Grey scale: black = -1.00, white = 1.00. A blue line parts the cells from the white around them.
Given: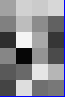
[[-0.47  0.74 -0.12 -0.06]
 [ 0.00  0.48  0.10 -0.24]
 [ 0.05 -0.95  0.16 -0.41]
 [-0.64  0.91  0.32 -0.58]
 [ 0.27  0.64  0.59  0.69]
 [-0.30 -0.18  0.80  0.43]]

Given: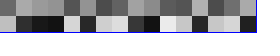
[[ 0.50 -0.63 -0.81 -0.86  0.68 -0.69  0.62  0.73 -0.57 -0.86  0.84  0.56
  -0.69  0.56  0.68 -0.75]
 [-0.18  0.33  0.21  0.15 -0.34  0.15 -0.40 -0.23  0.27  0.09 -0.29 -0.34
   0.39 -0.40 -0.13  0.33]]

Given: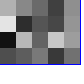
[[ 0.79 -0.65 -0.33 -0.44  0.17]
 [-0.87  0.44 -0.22  0.56  0.23]
 [ 0.39  0.07 -0.17 -0.50  0.12]
 [-0.39 -0.27 -0.05 -0.55 -0.11]]

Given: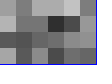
[[-0.30 -0.35 -0.20 -0.14  0.09  0.14]
 [ 0.41 -0.08 -0.08 -0.63 -0.41  0.19]
 [ 0.30 -0.30  0.09 -0.41 -0.14 -0.20]
 [ 0.25 -0.02  0.35  0.35  0.52 -0.02]]

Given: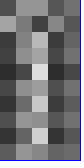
[[ 0.29 -0.05 -0.49  0.06 -0.33]
 [-0.27  0.17  0.06 -0.21 -0.16]
 [-0.38  0.17  0.12 -0.33 -0.11]
 [-0.38  0.17  0.17 -0.33 -0.11]
 [-0.44  0.12  0.23 -0.38 -0.11]
 [-0.49  0.12  0.29 -0.44 -0.11]
 [-0.54  0.01  0.45 -0.54 -0.21]
 [-0.59 -0.16  0.56 -0.54 -0.27]
 [-0.59 -0.21  0.62 -0.59 -0.33]
 [-0.65 -0.44  0.73 -0.65 -0.44]]

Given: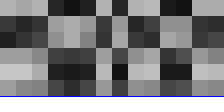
[[-0.55 -0.70 -0.60  0.24  0.35  0.19 -0.55  0.19 -0.70 -0.50  0.13  0.13
  -0.60 -0.65]
 [-0.75 -0.60 -0.45  0.13  0.35  0.02 -0.60  0.30 -0.55 -0.65  0.30  0.19
  -0.55 -0.45]
 [ 0.24  0.07  0.02 -0.45 -0.65 -0.45  0.19 -0.50  0.13  0.07 -0.45 -0.39
   0.13  0.07]
 [ 0.24  0.24  0.07 -0.50 -0.55 -0.50  0.24 -0.45  0.13  0.30 -0.60 -0.39
   0.19  0.02]
 [ 0.55  0.55  0.35 -0.75 -0.80 -0.75  0.45 -0.86  0.45  0.50 -0.80 -0.80
   0.50  0.45]
 [ 0.40  0.30  0.40 -0.70 -0.86 -0.75  0.40 -0.70  0.40  0.45 -0.80 -0.86
   0.35  0.35]]

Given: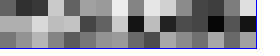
[[-0.23 -0.62 -0.56  0.58 -0.23  0.26  0.21  0.85  0.03  0.80  0.64  0.09
  -0.46 -0.51 -0.02  0.75]
 [-0.07  0.15  0.43  0.03 -0.29 -0.07  0.15  0.21 -0.17 -0.40  0.32  0.09
  -0.12  0.32 -0.17  0.26]
 [ 0.37  0.37  0.70  0.48  0.53 -0.46 -0.23  0.58 -0.84  0.48 -0.73 -0.40
  -0.46 -0.96 -0.34 -0.84]]

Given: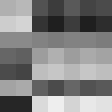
[[ 0.61  0.66 -0.59 -0.76 -0.53 -0.76 -0.65]
 [ 0.38  0.44 -0.36 -0.53 -0.30 -0.47 -0.41]
 [ 0.28  0.33 -0.25 -0.41 -0.20 -0.36 -0.30]
 [ 0.08  0.08  0.02 -0.03  0.02  0.02 -0.03]
 [-0.20 -0.25  0.23  0.38  0.23  0.33  0.28]
 [-0.41 -0.47  0.49  0.55  0.44  0.55  0.49]
 [-0.70 -0.70  0.71  0.87  0.66  0.82  0.77]]

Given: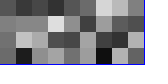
[[-0.33 -0.55 -0.44 -0.61 -0.33 -0.16  0.68  0.46  0.00]
 [ 0.00  0.06  0.06  0.74  0.12 -0.50  0.23 -0.28 -0.38]
 [-0.16 -0.78  0.12  0.29 -0.11  0.23 -0.88  0.40 -0.22]
 [-0.11  0.52  0.34 -0.38 -0.44  0.29 -0.50 -0.61  0.40]]
